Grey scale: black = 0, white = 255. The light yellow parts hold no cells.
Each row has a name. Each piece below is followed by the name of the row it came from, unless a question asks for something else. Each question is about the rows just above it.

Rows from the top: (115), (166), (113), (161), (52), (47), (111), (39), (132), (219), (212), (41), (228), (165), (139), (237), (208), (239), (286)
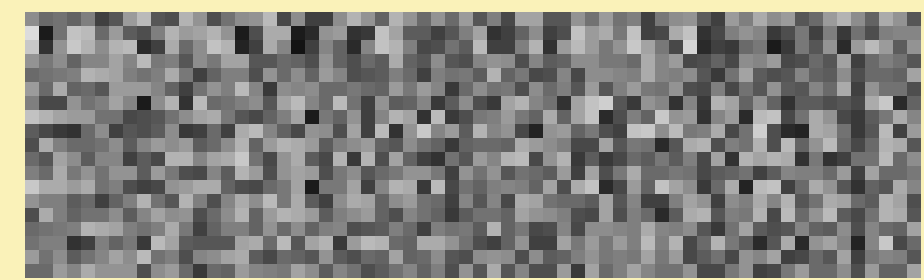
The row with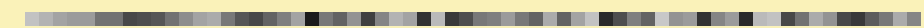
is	(39)
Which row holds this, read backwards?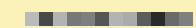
(139)
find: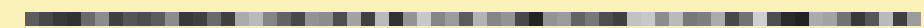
(132)

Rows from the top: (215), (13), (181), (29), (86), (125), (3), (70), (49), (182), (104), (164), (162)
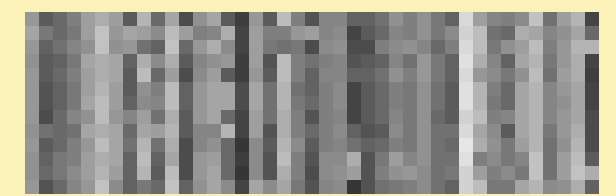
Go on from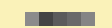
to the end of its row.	[127 145 120 139 210 188 113 105 173 165 133 145 165 105]
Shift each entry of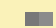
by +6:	[126 145]
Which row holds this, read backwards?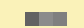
(49)
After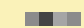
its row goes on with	[165 120  83 133 139  54  83 113 120 127 139 113  98 210 188 120 120 165
 180 139 145 173  98]
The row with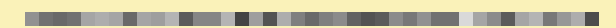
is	(49)

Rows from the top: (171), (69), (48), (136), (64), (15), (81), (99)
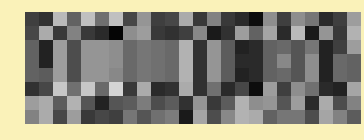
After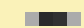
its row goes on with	[ 49 112  42  71  13 157  63 142 112  42  34 165]
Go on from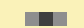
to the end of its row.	[118  42  63 157]
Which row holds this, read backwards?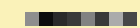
(171)
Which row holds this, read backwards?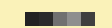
(15)
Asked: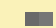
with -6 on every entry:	[ 99 112]
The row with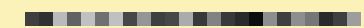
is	(171)

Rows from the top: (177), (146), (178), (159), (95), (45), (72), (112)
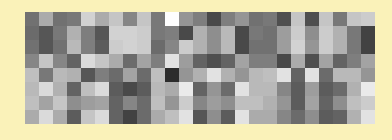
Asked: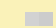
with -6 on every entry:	[204 198]
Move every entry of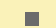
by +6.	[113]
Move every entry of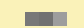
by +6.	[126 119 163]
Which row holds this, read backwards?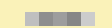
(72)
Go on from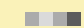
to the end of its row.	[197 218  99  66 107 171 191 226  86 142  92 226 171 171 134 107 142  92
  99 177 226]
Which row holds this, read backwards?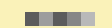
(45)
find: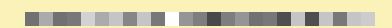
(177)

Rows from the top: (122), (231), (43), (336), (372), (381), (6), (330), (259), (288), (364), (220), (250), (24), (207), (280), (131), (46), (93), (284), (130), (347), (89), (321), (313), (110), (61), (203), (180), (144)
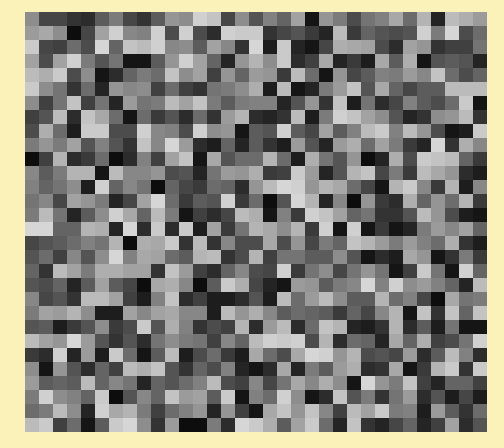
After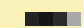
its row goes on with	[ 36 123  92 155 174  44  51 168  21  58 180 202  51 202]
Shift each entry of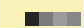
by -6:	[ 30 117 149 129]
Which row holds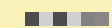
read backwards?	(231)
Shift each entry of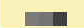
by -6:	[117 110  58]
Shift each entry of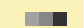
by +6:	[168 141  57]
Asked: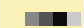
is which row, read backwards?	(203)

